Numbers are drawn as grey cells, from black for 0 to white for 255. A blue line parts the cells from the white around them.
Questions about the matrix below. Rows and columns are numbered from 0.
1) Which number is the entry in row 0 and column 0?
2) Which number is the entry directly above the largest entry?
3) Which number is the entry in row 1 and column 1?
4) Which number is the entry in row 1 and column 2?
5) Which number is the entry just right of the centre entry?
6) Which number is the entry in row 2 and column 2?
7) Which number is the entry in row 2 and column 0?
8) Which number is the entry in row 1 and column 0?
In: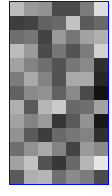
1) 188
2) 138
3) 67
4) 98
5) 138
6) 67
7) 111
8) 61

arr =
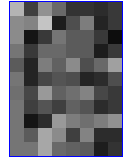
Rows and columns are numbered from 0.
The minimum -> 13
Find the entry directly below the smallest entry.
57
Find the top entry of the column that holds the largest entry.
145
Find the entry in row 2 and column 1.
21
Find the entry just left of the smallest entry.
57
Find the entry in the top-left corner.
180
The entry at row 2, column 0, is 139
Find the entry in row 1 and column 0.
139
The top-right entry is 57
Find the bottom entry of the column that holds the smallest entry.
51
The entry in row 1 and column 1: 131
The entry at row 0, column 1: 63
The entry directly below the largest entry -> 57

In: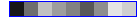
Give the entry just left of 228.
142
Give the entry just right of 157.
130
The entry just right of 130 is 88

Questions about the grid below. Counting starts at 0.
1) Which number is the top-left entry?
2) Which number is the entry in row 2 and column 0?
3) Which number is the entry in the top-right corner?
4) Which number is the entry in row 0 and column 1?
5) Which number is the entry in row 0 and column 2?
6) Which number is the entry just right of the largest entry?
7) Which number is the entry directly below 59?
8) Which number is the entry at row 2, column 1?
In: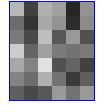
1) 183
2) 123
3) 147
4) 65
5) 176
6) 81
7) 115
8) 73

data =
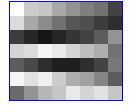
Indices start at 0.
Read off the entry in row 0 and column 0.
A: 253
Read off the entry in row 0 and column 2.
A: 198
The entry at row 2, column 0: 61
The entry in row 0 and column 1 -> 204
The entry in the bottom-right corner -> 198
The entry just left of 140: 168
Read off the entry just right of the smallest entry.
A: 38
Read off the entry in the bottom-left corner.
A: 106
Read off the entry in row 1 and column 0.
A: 219
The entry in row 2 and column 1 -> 38
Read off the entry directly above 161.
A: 46
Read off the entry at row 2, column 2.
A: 23

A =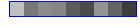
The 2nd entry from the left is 120
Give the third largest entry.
140
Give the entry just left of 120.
192

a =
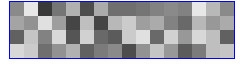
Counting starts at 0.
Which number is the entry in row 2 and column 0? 97
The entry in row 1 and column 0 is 164
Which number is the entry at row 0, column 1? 231
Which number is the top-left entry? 138
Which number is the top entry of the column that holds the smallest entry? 57
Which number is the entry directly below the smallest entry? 224
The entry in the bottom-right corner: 197
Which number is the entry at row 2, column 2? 130
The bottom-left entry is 216
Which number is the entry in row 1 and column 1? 146
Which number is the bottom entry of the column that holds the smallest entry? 111
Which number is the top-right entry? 138

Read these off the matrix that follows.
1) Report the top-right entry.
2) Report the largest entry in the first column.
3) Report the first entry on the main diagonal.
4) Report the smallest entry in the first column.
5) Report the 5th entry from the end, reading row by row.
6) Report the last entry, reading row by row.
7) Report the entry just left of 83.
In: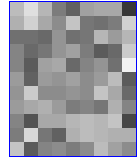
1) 56
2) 196
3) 188
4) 112
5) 124
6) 140
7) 132

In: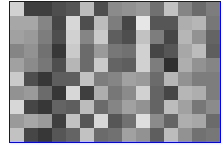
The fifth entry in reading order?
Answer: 86
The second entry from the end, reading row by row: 113
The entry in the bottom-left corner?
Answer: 194
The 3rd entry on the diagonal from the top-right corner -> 182
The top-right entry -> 125
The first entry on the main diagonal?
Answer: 209
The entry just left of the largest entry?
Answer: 70
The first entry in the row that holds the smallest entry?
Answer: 161
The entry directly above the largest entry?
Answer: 154
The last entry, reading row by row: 119
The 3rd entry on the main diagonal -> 125
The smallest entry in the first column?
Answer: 133
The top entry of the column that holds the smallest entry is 194
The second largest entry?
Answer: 222
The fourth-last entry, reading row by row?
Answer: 188
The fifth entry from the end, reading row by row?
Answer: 94
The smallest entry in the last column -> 94
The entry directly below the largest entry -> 194
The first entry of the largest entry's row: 167
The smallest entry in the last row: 55
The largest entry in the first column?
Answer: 215
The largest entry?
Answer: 230
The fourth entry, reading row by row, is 78
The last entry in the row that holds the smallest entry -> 133
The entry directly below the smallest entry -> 182
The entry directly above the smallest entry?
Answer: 86
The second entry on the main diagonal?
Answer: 167
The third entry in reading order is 63
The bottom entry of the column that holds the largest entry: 146
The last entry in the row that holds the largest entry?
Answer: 119
